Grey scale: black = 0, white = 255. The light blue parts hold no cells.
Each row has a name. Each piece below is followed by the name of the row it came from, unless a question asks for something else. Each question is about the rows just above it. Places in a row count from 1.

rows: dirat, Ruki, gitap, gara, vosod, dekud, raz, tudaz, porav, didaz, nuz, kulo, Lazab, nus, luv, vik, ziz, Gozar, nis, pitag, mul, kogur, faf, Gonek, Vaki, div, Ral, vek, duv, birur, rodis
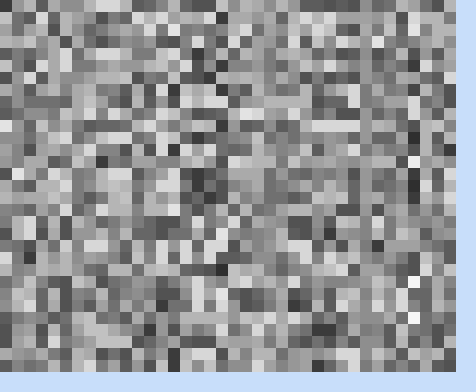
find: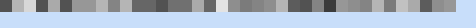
pitag
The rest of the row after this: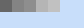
[215  92 161 161 123  92  82 215 132 193]
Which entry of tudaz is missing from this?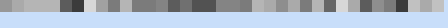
[70]
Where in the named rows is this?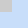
mul, 6
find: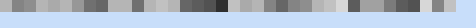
faf

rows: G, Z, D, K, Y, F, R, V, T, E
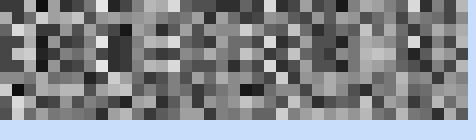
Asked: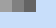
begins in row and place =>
G, 32
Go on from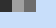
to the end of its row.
[ 58  70 149 138  91  70 149  91 160 149  80 109 138  70 138 119 109  70
 138]
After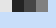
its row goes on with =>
[183 172 217 100  80  80  47  47 100  58 217  47  70 160  70  91  24 128
 172 160 128 100 217  47 128  70 183]
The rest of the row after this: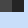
[160 172  47  91 149  58 149 128 149 195 160 119  80 195 128  47  80 100
  91 195  70 160 138  58 100 183 109 160]

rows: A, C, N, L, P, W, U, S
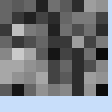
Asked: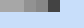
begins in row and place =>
W, 1
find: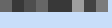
L
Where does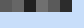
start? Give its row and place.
A, 2

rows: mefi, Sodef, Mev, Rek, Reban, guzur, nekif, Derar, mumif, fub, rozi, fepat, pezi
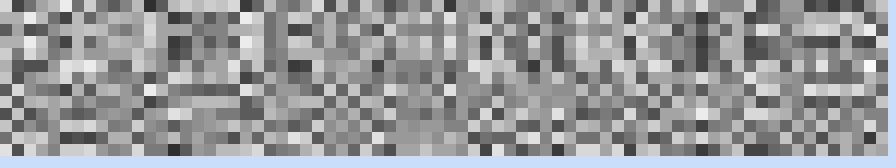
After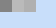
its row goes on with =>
[131 196 131 164 205 164 102 122  68 122 131 186 102 131 153 102 176 122
 196 113 131 143 216 131]
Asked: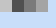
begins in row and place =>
fub, 2

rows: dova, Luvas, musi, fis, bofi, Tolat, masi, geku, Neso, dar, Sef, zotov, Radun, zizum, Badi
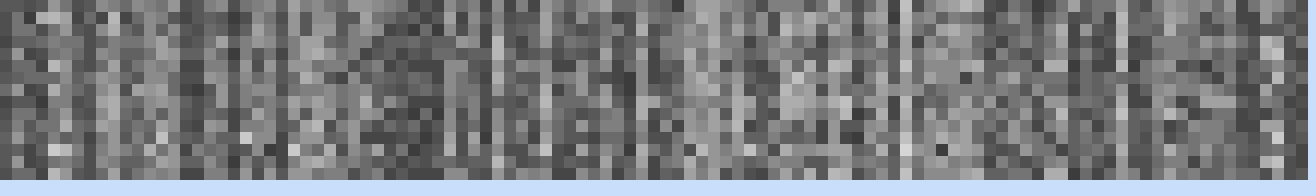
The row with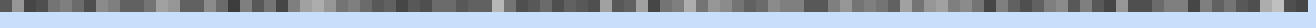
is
zizum
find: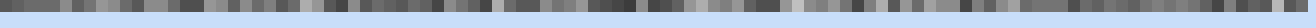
masi

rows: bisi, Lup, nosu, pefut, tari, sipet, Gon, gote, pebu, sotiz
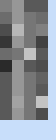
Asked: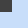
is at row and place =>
pefut, 4
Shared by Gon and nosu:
[118]
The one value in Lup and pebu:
[118]
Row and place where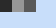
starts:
sipet, 1
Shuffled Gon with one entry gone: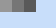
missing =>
[98]

